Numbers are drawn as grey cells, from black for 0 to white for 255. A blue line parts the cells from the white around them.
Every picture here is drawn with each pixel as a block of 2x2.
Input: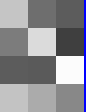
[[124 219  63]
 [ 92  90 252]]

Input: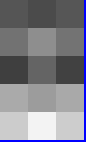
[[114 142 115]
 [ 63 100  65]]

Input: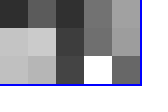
[[196 203  61]
 [192 182  68]]

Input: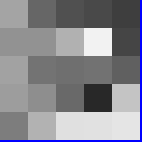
[[146 146 177]
 [162 115 111]]

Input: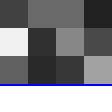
[[240  48 135]
 [ 96  41  55]]

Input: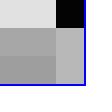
[[167 167 184]
 [158 158 184]]

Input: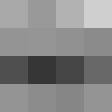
[[148 149 145]
 [ 79  54  69]]
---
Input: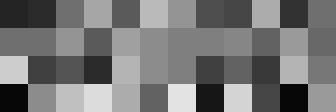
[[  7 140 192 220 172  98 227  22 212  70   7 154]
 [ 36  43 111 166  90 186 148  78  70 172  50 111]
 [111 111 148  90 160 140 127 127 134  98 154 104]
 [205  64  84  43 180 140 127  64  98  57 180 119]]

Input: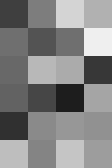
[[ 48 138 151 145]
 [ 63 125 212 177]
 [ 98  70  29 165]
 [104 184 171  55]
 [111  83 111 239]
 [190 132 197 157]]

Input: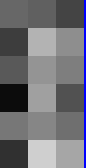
[[ 12 160  81]
 [ 48 207 166]
 [ 61 179 142]
 [ 89 148 126]
 [103  96  68]
 [119 134 111]]

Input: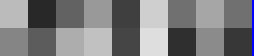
[[133  92 173 193  69 222  47 139  55]
 [187  40  98 153  63 207 112 166 112]]

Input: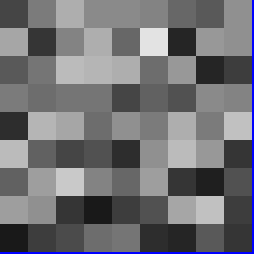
[[ 25  61  75 109 117  45  37  89  53]
 [ 45 181 166 109 144 123 174 123 193]
 [ 69 123 174 138 138 131 103  89 144]
 [ 89 117 187 181 174 109 152  37  61]
 [ 97 158 201 131 103 158  53  31  81]
 [123 109 117 117  69  97  81 138 131]
 [158 144  53  25  61  81 166 193  61]
 [166  53 131 174 103 227  37 152 144]
 [187  97  69  81  45 144 187 152  53]]

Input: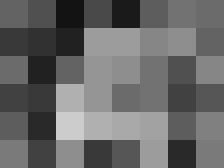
[[ 57  49  33 156 156 134 142  99]
 [ 65  57 176 149 107 114  65  86]
 [ 93  41 204 176 169 162  93 128]
 [ 99  80  19  73  26  93 114 107]
 [107  33  99 149 142 114  80 134]
 [122  65 142  57  86 156  41 122]]
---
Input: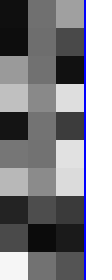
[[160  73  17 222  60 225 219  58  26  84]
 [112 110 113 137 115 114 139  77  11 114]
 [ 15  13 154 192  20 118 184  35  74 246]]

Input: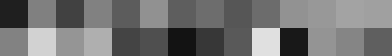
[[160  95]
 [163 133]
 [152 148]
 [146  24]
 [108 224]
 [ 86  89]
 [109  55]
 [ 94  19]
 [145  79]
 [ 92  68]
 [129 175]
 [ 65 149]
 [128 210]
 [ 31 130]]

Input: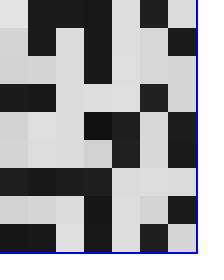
[[220  26 213 213  28  27 219  26 214]
 [ 31 215 215  32 215 215 221 212  31]
 [221 221 222 223  30  32 220 221 221]
 [ 24  24  24 221  16 209  31  22  24]
 [ 26 220 220 220 220 220  29 220 224]
 [ 27  26 212  25 222 221  25 214  24]
 [227 212 210  26 210 212  30 210  23]]

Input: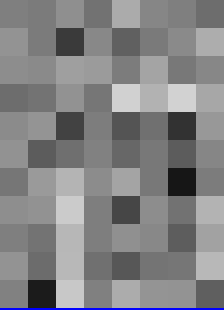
[[109 173 135 167 152 134 124 179 162 184  95]
 [127 138 120 210  50  92  22 114  93 118 147]
 [134 122 164 178 112 120 120 141 136 116 148]
 [171  96 124 209  84 103 164  70 144  87 172]
 [114 136 155 118 125 129 140 126 126 112 128]
 [143  58 159 146  66 111 180 203 183 184 200]
 [123 123 138 115 148  92 154 146 115 108  27]
 [127 147 141 109 139 146 118 142 127 147 129]]

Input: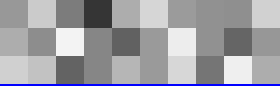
[[209 151 173]
 [143 101 239]
 [145 145 117]
 [155 237 215]
 [214 154 154]
 [173  97 182]
 [ 53 134 134]
 [124 243  99]
 [203 141 194]
 [152 173 208]]

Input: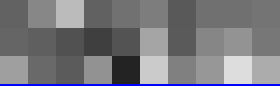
[[116 119 172]
 [112 147 221]
 [112 134 151]
 [ 89  90 128]
 [125 165 203]
 [113  83  35]
 [ 97  63 146]
 [187  81  91]
 [135  95 105]
 [ 98 101 159]]
